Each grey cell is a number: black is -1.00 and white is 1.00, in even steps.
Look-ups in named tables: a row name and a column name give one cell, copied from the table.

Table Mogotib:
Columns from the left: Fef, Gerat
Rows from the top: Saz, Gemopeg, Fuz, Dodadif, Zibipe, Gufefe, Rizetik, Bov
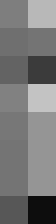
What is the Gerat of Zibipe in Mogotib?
0.17
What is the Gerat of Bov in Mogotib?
-0.90
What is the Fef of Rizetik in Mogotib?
-0.09
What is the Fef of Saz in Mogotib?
-0.01
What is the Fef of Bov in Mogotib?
-0.32
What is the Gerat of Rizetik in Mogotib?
0.17
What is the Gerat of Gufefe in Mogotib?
0.17

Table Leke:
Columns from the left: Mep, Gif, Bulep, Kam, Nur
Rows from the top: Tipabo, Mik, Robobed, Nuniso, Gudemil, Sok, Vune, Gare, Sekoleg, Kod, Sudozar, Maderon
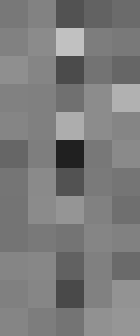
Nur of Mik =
-0.05
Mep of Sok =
-0.20
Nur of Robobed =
-0.20
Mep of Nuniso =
0.01
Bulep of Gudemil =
0.36
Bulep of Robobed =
-0.41
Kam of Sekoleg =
0.04
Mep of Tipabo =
-0.06
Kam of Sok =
-0.06
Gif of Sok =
-0.01
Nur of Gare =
-0.13
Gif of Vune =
0.08
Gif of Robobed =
0.04
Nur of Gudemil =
0.04
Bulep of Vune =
-0.36
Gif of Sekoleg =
-0.05
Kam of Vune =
-0.04
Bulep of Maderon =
-0.09
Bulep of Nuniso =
-0.12
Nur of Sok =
0.08
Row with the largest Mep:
Robobed

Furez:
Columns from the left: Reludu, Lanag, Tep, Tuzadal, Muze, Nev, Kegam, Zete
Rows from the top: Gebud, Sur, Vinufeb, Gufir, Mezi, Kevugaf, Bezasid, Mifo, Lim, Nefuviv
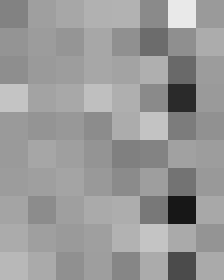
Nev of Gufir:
0.08
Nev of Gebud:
0.08
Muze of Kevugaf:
0.00
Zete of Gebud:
0.21
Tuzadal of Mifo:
0.33
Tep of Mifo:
0.25
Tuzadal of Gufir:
0.50
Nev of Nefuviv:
0.34

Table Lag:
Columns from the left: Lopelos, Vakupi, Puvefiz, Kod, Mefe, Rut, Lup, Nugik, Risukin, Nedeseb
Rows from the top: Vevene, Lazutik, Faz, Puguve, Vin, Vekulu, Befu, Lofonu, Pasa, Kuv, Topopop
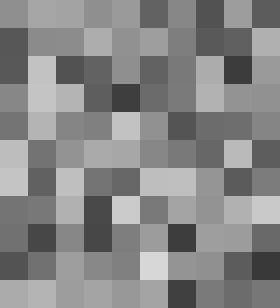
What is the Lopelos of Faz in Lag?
-0.31
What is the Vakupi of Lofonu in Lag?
-0.06
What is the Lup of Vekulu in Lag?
-0.05
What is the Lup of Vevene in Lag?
0.06
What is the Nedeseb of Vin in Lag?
0.04
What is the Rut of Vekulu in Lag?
0.06
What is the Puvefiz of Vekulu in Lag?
0.15
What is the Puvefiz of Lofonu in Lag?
0.39
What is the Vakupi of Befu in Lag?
-0.24
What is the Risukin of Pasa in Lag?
0.22
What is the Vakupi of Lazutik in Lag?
0.09
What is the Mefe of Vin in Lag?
0.52
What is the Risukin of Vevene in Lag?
0.23
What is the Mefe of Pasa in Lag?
-0.01
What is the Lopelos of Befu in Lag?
0.54
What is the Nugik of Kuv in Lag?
0.13
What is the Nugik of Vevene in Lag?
-0.36
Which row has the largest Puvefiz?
Befu

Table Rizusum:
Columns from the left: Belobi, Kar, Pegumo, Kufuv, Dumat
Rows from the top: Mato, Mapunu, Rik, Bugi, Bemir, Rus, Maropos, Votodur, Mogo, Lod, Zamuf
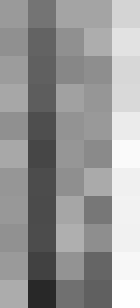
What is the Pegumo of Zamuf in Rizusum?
-0.12
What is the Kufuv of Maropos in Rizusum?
0.33
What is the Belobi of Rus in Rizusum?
0.32
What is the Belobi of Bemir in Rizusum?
0.13
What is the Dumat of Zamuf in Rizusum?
0.99
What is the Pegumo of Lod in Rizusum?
0.15
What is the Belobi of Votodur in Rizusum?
0.19
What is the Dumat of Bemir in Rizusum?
0.84
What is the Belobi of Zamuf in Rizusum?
0.35
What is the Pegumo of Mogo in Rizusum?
0.37

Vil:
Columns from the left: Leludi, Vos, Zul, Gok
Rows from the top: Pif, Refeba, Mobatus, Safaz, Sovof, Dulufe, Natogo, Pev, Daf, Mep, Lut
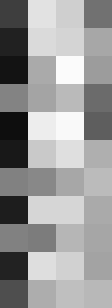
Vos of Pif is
0.77
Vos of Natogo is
0.07
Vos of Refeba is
0.71
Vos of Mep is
0.74
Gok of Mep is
0.28
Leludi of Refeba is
-0.74
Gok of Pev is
0.33
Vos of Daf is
-0.03
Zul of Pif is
0.62
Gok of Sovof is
-0.26
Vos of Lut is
0.36
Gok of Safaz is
-0.16
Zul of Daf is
0.43
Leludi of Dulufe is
-0.81
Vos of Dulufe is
0.58
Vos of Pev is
0.68
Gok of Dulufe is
0.37
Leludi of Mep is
-0.73
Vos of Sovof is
0.86
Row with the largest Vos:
Sovof

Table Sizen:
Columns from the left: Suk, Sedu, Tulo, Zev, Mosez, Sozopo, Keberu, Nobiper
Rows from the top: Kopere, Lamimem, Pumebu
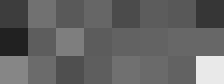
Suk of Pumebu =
0.05
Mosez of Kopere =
-0.41
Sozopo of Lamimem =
-0.22
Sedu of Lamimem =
-0.27
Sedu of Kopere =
-0.11
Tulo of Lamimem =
-0.01
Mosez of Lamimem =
-0.23
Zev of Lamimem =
-0.28
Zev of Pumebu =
-0.26
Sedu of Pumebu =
-0.16
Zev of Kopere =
-0.20
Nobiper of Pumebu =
0.83

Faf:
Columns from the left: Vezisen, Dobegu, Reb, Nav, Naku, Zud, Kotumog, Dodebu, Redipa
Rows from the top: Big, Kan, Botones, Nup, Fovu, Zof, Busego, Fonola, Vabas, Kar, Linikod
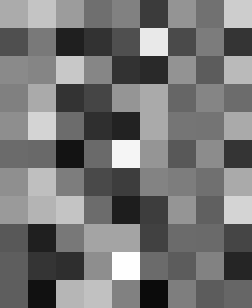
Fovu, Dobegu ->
0.66
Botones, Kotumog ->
0.15
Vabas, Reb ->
-0.06
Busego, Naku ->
-0.52
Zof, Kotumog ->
-0.31
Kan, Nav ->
-0.61
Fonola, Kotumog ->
0.17
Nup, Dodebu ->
0.04
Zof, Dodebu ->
0.10
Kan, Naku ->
-0.38

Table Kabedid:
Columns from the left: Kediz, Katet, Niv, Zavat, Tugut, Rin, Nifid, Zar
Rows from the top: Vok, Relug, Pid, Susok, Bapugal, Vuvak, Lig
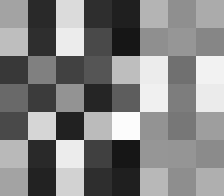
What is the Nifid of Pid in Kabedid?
-0.12
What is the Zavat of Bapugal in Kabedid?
0.47
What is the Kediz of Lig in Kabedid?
0.28
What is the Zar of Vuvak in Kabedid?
0.09
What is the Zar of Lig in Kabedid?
0.37
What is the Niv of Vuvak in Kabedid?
0.85
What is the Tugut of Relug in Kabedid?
-0.83
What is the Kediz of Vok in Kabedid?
0.28
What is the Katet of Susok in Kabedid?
-0.54
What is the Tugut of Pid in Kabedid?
0.49
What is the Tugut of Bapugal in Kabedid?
0.98
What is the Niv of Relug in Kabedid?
0.85
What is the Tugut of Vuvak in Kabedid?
-0.83
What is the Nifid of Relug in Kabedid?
0.18
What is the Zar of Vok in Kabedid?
0.34
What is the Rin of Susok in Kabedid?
0.88
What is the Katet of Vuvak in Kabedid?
-0.68
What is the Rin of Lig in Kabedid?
0.44
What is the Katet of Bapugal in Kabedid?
0.68
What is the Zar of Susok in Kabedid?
0.84

